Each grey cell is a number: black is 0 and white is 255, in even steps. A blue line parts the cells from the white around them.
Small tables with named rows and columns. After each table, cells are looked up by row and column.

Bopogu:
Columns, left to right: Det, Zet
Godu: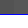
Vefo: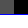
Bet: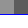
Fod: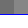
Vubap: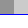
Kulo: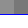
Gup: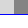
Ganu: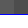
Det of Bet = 147
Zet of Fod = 134
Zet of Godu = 87
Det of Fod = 111
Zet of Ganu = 77
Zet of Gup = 132
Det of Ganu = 90
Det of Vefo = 81
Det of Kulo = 143
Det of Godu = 83
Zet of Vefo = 1
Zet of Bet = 92
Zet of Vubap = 203
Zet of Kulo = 120

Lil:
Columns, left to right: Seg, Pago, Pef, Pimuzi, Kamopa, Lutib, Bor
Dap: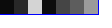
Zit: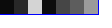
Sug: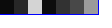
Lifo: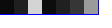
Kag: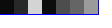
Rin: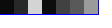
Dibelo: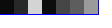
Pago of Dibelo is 40
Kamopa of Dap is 69
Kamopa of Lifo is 32
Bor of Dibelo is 155
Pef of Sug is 212
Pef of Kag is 212
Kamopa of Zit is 70
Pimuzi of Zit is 13

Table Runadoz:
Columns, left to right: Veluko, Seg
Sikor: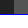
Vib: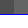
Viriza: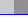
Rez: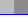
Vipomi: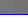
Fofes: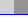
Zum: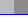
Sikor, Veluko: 34
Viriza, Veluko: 202
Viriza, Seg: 145
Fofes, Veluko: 209
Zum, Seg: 139
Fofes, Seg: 147
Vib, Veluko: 79
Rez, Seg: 139
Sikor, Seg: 84
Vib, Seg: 100
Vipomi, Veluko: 119
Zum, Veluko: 187
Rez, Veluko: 188
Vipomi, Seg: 115

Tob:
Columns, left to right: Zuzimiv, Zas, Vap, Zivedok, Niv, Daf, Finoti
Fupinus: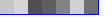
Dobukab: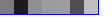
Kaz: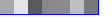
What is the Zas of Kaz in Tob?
228
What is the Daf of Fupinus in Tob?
209
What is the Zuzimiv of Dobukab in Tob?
123
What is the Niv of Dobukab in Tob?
158
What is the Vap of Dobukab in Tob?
144
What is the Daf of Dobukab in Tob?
79
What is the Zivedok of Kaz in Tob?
136
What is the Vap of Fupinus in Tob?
80
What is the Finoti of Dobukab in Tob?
191
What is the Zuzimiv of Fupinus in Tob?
198
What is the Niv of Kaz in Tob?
139
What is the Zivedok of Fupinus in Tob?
94
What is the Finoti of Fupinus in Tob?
111
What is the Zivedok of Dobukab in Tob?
155
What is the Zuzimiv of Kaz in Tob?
168

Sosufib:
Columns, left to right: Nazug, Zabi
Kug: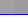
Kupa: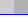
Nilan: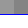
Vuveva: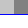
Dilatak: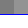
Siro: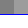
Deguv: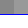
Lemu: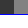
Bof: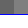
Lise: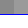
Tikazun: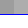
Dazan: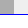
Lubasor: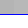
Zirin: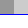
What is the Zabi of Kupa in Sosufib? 177
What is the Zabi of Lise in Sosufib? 154
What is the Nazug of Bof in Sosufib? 101
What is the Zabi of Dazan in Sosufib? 239
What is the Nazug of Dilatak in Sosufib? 124
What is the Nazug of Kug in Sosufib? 160
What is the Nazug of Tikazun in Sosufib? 157
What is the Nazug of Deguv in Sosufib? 135
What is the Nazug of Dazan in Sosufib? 173

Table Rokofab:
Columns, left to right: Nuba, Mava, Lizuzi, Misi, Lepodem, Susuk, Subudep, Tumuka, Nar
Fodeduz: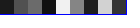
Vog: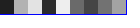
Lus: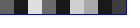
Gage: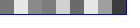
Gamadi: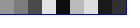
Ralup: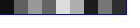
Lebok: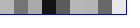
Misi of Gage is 124
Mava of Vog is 178
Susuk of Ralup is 174
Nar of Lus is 61
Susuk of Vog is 106
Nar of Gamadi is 49
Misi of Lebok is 19
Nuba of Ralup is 16
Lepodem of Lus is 24
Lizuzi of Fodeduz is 107
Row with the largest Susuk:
Lus

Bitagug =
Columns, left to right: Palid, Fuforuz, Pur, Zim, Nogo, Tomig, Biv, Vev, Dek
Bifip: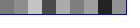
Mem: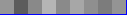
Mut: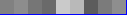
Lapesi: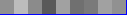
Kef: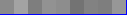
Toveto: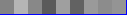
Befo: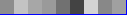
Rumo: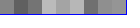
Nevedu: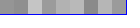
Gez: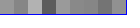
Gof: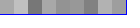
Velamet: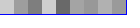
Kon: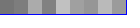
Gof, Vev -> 178
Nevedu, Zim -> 155
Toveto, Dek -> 148
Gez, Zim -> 92
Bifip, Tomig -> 126
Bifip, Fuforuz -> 141
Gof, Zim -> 168
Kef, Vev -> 126
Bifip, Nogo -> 171
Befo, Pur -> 167
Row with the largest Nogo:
Mut

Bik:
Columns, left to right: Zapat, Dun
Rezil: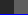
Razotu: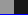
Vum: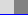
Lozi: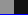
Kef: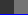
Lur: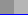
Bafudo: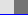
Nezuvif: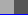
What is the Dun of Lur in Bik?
181
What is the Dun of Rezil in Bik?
95
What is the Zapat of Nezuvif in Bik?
172
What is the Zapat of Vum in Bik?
219
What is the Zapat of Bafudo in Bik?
226
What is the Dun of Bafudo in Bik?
116
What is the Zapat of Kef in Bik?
52
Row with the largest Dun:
Lur

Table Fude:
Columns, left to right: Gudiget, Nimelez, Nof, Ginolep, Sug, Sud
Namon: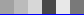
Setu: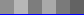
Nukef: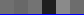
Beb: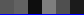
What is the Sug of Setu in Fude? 122
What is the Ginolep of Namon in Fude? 72
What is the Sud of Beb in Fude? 27
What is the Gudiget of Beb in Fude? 87
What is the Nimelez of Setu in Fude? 183
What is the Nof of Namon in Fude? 215
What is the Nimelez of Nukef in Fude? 104
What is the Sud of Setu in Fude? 99
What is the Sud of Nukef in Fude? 109
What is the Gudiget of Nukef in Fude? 112
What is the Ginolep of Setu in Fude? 169
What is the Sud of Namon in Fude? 121
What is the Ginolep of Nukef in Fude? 31
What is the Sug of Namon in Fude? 232

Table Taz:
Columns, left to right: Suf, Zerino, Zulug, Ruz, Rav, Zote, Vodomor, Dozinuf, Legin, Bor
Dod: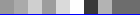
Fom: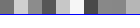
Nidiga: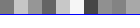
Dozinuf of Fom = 136
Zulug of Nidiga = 150
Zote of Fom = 246
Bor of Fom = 182
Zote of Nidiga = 246
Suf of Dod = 152
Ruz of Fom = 86
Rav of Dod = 218
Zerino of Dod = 170
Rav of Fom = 199
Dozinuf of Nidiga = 144
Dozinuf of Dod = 179
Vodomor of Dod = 56
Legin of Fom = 135
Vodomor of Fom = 73
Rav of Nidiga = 200

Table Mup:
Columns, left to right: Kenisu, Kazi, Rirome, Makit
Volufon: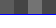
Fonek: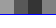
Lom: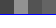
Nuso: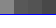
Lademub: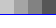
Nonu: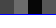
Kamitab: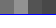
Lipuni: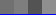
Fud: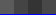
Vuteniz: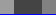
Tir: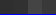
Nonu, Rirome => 6
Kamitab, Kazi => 146
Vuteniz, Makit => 129
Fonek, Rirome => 52
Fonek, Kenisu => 157
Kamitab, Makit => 72
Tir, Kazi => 49
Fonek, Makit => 129
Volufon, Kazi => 68
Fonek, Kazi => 88
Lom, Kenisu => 69
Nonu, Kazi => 107
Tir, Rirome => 68
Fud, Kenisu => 91
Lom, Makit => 100
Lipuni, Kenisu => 113
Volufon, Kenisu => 91
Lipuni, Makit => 143
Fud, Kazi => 68
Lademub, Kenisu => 200

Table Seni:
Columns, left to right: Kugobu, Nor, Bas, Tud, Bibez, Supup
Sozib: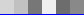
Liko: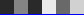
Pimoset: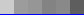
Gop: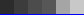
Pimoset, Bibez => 137
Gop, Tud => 87
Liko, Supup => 209
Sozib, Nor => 193
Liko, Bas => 42
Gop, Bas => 76
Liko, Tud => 234
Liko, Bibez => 105
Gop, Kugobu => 44

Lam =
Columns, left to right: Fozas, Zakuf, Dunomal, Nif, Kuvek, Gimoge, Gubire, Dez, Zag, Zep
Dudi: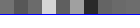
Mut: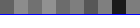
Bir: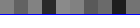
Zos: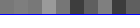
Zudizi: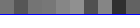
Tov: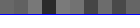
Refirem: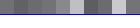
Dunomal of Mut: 113
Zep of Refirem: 116
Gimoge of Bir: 129
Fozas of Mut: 99
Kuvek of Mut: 108
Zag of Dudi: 106
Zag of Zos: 60
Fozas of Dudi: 114
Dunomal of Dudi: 107
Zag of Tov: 73
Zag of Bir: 29
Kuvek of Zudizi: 134
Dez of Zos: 127
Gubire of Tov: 69
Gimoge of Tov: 114

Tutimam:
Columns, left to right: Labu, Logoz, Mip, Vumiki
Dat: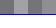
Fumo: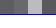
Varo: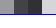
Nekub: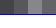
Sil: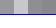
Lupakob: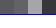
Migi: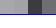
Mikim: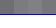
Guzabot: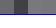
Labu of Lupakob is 89
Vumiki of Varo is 214
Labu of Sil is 152
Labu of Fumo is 94
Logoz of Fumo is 105
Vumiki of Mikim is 119
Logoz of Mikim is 124
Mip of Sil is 143

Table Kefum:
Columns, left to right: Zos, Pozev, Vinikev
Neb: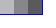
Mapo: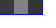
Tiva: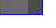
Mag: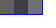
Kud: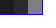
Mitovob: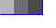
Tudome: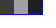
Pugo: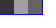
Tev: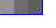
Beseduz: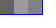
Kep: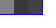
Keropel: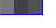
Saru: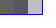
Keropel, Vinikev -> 82
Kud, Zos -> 29
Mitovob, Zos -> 181
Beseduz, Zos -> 99
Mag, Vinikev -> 113
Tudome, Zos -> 59
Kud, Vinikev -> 126
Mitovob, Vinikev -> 74
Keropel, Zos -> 119
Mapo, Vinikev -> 52
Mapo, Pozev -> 130
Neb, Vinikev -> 90
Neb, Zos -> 186
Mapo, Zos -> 57
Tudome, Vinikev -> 32
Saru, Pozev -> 87
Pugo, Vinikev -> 98
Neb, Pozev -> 135
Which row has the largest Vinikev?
Saru

